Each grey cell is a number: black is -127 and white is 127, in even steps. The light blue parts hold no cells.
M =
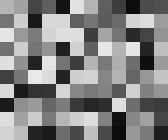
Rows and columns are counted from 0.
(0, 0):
53
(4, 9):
-17
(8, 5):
79
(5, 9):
-26
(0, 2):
-58
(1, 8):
-21
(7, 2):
27
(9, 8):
-116
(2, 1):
25
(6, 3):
-73
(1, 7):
-36
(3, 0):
-14
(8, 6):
92
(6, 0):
90
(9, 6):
64
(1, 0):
-11
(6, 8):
-40
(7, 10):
-63
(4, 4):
-12
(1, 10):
94
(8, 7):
2
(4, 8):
46
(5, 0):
-63
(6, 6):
-7
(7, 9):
-18
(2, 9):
-86
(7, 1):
16
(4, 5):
-67
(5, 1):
-8
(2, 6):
-65
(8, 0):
92
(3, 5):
80
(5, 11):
67
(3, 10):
-91
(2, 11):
19

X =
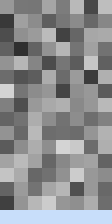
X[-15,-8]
24
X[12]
[68, 43, -24, -14, 17, 76, 24, 12]
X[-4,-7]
58
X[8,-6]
45
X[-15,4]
-3
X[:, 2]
[-9, 12, 27, -28, 5, -34, 12, 25, 45, 57, 45, 34, -24, -12, 55]
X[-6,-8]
19
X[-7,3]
13
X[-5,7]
47
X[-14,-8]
-70
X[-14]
[-70, 32, 12, -33, -8, 11, -23, 7]
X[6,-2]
24
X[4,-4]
-9
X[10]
[-36, 13, 45, 14, 84, 73, -19, 47]
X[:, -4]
[-3, -8, -61, 54, -9, -20, -59, 48, -13, -15, 84, 8, 17, 54, 22]
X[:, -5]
[37, -33, 59, 19, -51, 44, 22, 41, 13, -18, 14, -25, -14, 38, 76]
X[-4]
[35, 58, 34, -25, 8, 30, 35, -28]
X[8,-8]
-27
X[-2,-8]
-27
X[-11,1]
54
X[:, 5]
[57, 11, -25, -11, -35, 27, 15, 9, 13, -19, 73, 30, 76, -47, 15]
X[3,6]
33
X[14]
[-63, 20, 55, 76, 22, 15, 45, -18]
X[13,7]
-23
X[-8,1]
-49
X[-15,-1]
62
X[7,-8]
0

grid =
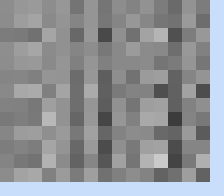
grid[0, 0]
13
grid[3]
[14, 29, 38, 11, 17, 5, 13, -7, 9, 27, 11, 9, -17, 24, 1]
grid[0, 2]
26
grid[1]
[12, 29, 36, 10, 20, 5, 21, -8, 5, 23, 7, -9, -13, 26, -18]
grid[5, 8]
14
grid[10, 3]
37
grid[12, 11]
-28
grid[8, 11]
38
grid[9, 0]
6
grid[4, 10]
11
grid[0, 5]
-11
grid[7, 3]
31
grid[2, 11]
52
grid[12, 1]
35
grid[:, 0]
[13, 12, -3, 14, 13, 5, 9, 2, -6, 6, -2, 4, 12]
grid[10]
[-2, 3, -2, 37, 20, -23, 26, -51, 15, -6, 32, 34, -51, 5, 5]
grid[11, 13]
-6
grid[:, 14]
[-3, -18, 24, 1, -9, 20, -50, 15, -7, -36, 5, 47, -29]
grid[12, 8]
0
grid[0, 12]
-21
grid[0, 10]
18
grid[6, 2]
43
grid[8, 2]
-6
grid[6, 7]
-31
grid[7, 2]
-7
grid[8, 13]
4
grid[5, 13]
5
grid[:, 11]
[-3, -9, 52, 9, -10, 30, -48, 33, 38, -22, 34, 74, -28]

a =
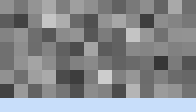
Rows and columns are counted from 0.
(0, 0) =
17
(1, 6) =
-47
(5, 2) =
31
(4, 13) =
-44
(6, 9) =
53
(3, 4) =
-31
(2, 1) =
20
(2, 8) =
-29
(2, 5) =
20
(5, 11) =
0
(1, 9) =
10
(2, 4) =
11
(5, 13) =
-24
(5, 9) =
22
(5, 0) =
17
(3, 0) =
-15
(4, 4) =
-24
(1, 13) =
-7
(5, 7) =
77
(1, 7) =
19
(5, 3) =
42
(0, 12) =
41
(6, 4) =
-10
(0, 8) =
-30
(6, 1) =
26
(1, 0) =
-35
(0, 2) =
20
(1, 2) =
5
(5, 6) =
-3
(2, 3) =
-40

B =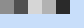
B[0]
13
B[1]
-47
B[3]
50

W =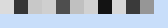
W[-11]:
91
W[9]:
-69

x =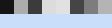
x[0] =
-106
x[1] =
44
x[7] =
52

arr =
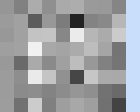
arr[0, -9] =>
22
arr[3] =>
[31, 34, 113, 40, 36, 43, 61, 37, -11]
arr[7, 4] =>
30
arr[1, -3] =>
3
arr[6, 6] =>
15
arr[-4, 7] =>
1
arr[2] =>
[24, 33, 67, 68, 7, 107, 54, 43, 75]
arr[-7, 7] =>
9
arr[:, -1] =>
[5, 54, 75, -11, -10, 41, -21, -60]
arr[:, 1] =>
[1, 33, 33, 34, -21, 14, 11, -14]
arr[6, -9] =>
28
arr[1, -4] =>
-92
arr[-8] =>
[22, 1, 44, 15, 42, 45, 26, 25, 5]
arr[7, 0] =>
29
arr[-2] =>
[28, 11, 13, 3, 12, 22, 15, -13, -21]
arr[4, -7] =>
42
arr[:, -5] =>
[42, -3, 7, 36, 32, 17, 12, 30]
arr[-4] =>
[25, -21, 42, 10, 32, 61, 24, 1, -10]

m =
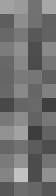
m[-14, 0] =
34
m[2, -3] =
-7
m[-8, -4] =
-23
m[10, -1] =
-49
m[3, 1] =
16
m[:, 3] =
[39, -30, -29, 9, -9, -31, 0, -64, -7, -28, -49, -12, 16, -42]
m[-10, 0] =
-23
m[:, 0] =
[34, -33, -23, -3, -23, -25, -23, -55, -6, 17, -24, -5, 4, -41]
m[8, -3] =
12
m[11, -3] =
17
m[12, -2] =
-51
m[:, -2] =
[-13, -14, -39, -49, -52, -9, -25, -22, -28, -66, -35, -51, -51, -25]
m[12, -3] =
66
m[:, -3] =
[26, 13, -7, 16, 7, -5, 9, -25, 12, 34, -13, 17, 66, -18]
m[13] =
[-41, -18, -25, -42]
